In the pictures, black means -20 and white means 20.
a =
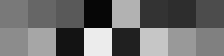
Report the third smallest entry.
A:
-15
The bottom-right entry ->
0
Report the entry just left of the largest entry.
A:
-17
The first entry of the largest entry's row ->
2
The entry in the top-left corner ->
-1

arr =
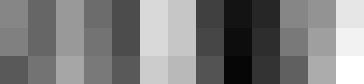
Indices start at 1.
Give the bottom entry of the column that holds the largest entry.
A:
20
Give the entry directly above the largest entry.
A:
18
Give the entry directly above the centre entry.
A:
11
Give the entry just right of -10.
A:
-17
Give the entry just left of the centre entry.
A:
14
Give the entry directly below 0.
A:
-6
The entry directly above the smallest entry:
-18
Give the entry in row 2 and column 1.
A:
0
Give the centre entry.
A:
11
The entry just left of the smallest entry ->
-7
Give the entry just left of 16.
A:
3
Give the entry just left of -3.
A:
4

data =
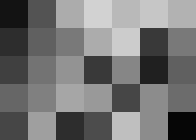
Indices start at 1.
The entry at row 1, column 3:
7
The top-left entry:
-17
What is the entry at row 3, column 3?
3
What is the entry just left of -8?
-13
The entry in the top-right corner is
8
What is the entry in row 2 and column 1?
-13
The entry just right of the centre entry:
1
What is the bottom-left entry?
-9
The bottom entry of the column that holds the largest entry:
-8
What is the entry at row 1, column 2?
-7

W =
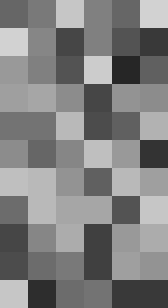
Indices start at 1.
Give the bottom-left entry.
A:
11
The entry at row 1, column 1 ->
-4
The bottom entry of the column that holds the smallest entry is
-11
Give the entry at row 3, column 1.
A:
4
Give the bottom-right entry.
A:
-11
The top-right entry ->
13
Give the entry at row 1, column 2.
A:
-1
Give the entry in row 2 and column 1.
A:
13
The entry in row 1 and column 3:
11
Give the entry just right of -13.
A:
-3
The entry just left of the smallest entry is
12
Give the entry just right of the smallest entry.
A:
-5
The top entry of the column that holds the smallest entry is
-4
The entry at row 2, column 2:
1
